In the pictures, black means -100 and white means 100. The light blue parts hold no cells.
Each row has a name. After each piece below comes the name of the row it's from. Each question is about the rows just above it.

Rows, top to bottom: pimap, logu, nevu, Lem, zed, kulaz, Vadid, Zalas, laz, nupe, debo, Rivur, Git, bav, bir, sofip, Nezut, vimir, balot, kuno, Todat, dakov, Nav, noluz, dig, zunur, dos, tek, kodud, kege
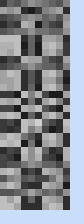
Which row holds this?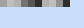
kuno
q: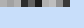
Git
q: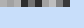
bir
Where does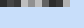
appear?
dakov

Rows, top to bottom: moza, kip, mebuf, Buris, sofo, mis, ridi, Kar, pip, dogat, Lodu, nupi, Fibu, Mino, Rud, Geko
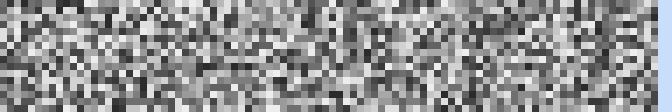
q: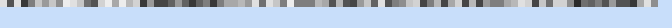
mis
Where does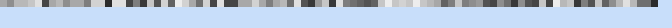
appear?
mebuf
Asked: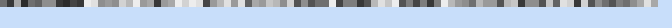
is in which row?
moza
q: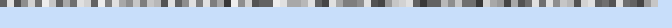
ridi

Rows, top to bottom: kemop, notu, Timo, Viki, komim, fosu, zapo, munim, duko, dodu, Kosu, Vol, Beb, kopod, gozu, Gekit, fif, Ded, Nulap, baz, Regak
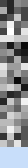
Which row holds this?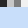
gozu
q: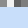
Viki

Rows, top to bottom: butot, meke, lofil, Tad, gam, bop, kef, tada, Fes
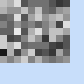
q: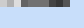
kef
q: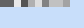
gam

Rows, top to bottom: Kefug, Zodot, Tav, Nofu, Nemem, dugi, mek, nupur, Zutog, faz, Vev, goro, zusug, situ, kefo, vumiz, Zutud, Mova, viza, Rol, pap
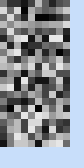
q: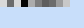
Zodot
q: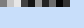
nupur
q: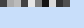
viza
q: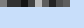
Kefug

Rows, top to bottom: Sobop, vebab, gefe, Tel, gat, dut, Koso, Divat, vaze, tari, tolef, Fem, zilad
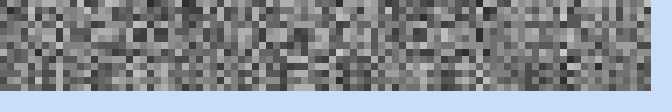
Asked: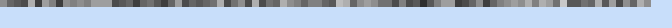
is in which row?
gefe
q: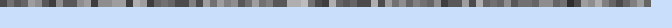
vaze
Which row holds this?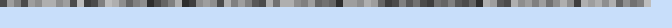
Sobop
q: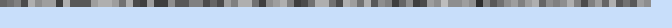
gat
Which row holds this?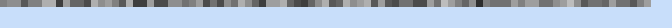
dut
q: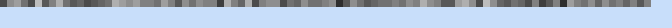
Fem

